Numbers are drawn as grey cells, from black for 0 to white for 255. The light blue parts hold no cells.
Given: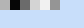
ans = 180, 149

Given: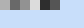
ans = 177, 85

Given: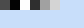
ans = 75, 212

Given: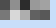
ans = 77, 88

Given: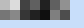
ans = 188, 77

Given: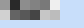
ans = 153, 188

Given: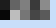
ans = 28, 90

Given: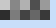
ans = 200, 57

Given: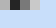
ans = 180, 201

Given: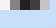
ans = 244, 196
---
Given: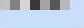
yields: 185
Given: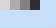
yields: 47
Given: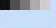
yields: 206
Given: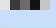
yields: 197
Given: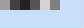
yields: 127
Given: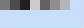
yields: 181
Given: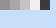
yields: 59
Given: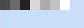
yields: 255
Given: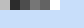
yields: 255
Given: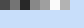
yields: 179
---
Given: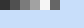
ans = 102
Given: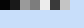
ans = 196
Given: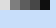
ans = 15
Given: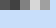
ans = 160
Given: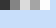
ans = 253
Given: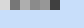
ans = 64
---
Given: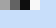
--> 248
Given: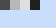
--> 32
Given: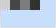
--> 49
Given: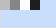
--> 30
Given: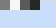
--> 39
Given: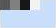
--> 242
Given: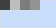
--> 147
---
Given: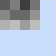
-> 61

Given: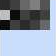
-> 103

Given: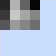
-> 99

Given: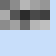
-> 182

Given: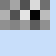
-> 81

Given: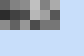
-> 140

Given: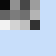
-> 71
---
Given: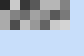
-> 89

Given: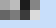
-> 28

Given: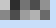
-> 77

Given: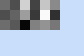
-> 250

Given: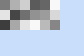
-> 156

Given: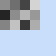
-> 182
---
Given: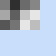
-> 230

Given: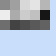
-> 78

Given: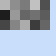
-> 172

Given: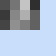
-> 126

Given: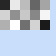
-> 112

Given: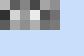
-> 143

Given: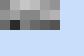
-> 126
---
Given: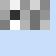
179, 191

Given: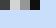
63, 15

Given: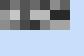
72, 164

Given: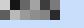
208, 42

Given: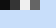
13, 101

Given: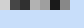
209, 136
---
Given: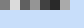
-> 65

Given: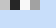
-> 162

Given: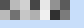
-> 70

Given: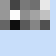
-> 68

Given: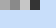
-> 138

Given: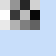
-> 38
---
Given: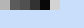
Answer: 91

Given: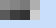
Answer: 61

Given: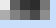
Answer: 130

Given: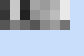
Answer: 127

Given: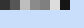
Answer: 86

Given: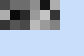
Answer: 85
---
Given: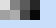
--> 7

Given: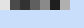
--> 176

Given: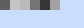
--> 162

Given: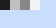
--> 243

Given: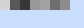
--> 140

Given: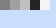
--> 244
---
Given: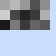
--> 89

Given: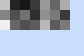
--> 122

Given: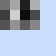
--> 134

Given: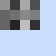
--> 49

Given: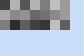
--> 95

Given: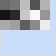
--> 236

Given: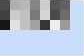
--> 154
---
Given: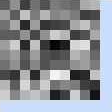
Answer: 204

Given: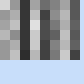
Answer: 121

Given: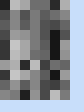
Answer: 73

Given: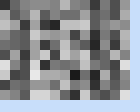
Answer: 79

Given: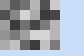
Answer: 59
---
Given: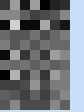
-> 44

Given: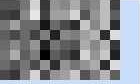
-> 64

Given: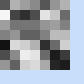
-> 178

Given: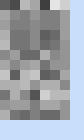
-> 207

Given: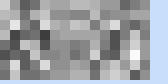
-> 144

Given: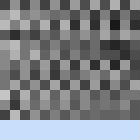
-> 164
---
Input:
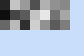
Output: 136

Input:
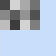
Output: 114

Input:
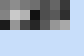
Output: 57

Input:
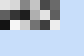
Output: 106

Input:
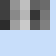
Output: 107

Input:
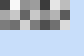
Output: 189

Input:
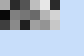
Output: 42

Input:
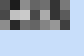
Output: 121

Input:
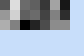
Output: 23
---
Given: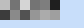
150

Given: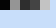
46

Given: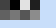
119

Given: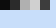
176

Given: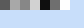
15

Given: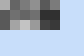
154
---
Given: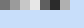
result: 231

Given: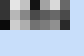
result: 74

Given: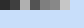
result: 83

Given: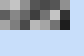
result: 62

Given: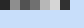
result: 112

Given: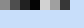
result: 4
